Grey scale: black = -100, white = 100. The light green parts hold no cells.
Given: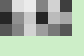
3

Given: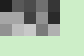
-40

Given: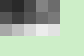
-43

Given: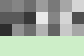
-5

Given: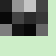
17

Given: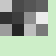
-42
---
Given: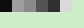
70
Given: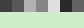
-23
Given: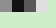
74
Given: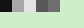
-14
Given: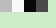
-42
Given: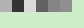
13
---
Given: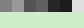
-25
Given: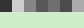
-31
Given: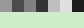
-60
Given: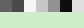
56
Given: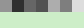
-36
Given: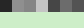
54
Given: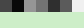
-10
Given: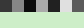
33
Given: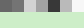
27
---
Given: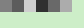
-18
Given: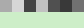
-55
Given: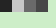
-17
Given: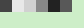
-73
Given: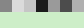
-40
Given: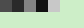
-87
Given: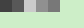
13
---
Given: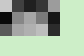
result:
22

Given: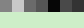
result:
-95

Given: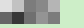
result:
42

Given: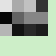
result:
-95

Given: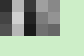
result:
7

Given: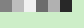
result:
39

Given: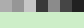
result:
9

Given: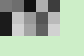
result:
-52

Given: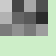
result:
40
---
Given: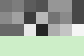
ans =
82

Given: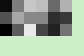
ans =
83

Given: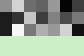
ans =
-6

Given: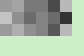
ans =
12

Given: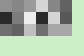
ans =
50

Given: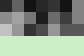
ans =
-59

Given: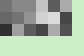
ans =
-27

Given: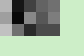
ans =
-67

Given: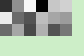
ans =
-43

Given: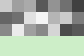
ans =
25
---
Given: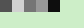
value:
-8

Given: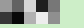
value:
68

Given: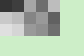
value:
30

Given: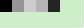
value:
60

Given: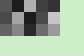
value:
37

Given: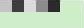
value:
71
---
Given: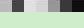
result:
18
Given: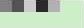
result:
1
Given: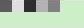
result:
0
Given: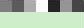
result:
-1
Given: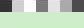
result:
33
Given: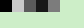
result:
-29
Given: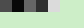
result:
-40
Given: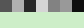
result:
2
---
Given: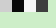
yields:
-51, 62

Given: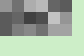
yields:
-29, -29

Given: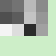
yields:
8, 91

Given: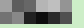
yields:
16, -10

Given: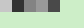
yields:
-43, 56

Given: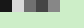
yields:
6, -82

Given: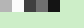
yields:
-84, 42

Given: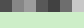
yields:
57, -39

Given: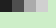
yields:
63, -76

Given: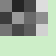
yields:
73, -9
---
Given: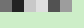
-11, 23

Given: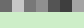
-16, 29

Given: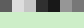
-27, -7

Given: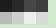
-77, 70

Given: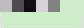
48, 1

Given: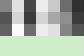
4, -34

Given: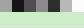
28, 98
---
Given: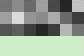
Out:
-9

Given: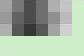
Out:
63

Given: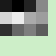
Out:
-28

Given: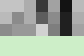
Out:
27

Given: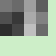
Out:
-17

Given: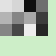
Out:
-70

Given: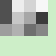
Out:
5

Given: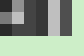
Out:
-38
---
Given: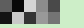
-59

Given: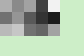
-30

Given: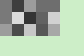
-59

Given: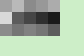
-45

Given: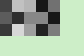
6

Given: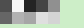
30

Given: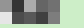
-31

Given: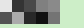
-68

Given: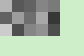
-14
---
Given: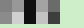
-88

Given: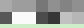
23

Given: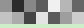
6

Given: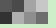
29

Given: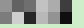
-13

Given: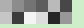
-9

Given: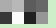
-28
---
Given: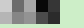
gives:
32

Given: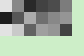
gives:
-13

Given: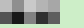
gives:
58

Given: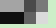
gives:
29

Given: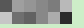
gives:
7

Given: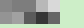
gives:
-2

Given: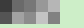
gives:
-7
